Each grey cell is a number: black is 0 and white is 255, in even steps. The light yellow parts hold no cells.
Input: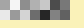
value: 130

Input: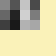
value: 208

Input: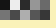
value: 86

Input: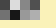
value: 153

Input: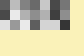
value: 63

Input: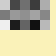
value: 163
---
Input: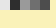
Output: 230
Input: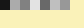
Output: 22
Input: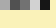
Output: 170
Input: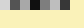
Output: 213
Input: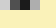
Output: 207
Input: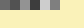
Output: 106
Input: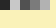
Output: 39
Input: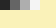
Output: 38
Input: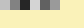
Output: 193
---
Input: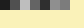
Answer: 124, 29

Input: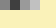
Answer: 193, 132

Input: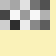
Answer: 81, 207

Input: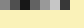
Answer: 56, 132

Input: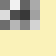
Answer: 170, 109

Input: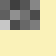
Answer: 134, 199

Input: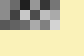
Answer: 118, 88

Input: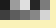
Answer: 124, 62

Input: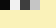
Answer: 197, 9
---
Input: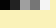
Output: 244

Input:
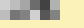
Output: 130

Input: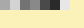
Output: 231

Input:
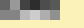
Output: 144

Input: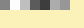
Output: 151

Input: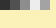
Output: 163

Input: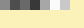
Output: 201
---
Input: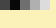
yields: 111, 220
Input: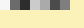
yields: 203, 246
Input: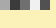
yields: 112, 240
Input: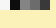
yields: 132, 246
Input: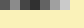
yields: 48, 202
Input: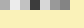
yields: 60, 236
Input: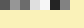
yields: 223, 246
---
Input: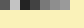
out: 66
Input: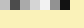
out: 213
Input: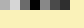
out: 2
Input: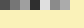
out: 47
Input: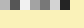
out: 163
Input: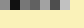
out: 97
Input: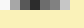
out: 44
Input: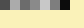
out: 138
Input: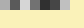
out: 114
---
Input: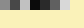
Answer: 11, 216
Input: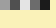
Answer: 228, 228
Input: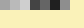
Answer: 68, 207
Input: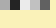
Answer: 235, 235
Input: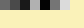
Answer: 177, 219
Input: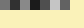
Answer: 27, 197
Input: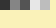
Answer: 84, 231
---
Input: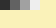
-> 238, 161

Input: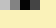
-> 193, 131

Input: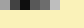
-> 190, 161

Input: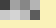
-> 212, 201

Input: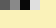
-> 223, 137

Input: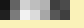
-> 242, 219

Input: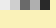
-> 236, 207

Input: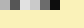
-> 225, 202

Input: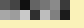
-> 201, 189
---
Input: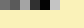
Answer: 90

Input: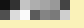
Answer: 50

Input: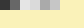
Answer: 103

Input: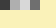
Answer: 175

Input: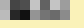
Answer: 69

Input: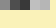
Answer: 78

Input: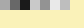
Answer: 104
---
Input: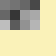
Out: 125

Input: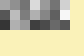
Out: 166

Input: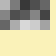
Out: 183

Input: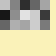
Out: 194

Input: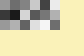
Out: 153

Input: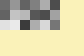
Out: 109
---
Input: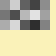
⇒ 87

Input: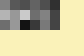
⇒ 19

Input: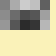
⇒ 43

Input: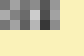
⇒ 96

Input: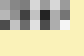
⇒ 107

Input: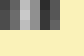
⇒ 189
